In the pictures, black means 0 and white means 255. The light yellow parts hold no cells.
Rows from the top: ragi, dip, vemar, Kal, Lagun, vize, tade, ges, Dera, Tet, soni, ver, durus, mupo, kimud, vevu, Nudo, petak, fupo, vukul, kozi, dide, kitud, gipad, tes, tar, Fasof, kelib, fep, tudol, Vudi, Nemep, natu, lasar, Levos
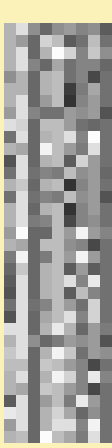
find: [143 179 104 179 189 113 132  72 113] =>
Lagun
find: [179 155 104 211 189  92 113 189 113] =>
dip
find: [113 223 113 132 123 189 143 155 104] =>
durus
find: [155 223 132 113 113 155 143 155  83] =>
ges

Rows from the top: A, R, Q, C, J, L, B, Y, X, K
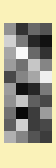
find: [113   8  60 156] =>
Y
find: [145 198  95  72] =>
B
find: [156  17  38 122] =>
L
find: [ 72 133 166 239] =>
J

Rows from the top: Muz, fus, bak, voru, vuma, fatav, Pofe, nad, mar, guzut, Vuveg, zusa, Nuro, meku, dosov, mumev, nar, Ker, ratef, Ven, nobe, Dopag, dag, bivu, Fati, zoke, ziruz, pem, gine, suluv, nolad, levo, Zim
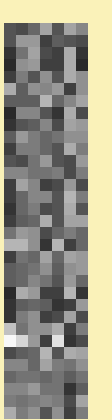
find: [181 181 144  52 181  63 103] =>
ratef
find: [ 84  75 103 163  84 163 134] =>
Muz
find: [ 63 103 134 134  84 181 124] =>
dosov
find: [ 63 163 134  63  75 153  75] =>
meku

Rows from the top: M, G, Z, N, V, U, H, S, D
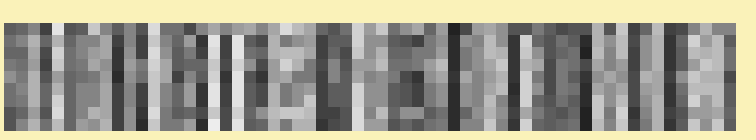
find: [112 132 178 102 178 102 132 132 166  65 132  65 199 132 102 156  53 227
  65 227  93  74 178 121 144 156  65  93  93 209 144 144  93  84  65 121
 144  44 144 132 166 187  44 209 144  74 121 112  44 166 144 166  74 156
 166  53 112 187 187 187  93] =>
U
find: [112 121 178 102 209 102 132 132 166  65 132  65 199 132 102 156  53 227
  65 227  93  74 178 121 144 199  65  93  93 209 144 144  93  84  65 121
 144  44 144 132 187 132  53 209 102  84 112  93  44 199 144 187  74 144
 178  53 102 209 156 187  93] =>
H
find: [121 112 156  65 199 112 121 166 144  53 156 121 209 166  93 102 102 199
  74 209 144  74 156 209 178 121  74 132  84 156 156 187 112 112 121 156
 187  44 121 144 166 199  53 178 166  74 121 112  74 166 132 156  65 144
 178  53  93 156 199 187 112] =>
N
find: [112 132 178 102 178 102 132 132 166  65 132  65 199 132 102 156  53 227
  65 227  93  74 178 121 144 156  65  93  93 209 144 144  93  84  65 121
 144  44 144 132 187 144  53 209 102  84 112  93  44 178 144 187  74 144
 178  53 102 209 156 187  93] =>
G

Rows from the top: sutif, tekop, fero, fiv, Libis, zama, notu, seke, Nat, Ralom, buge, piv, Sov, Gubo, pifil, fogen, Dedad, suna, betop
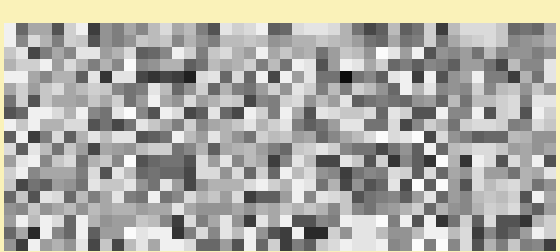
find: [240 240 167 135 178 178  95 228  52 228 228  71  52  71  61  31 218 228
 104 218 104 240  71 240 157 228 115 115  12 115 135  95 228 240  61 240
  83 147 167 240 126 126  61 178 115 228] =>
Libis
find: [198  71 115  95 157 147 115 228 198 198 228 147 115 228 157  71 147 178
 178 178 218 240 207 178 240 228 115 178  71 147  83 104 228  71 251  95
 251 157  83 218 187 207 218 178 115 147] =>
Gubo

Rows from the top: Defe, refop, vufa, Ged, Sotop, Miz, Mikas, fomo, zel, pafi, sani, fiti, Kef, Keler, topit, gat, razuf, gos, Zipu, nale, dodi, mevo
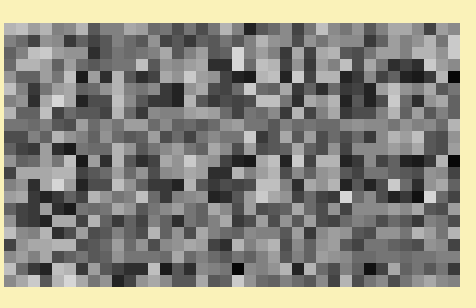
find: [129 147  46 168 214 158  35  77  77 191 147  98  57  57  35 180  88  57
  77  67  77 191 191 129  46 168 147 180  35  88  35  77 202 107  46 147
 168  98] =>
Keler
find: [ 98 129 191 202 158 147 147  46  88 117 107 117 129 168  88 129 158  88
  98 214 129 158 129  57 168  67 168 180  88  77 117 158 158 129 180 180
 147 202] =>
vufa
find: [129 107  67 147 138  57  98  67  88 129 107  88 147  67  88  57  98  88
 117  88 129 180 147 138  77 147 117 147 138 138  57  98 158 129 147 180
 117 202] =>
refop

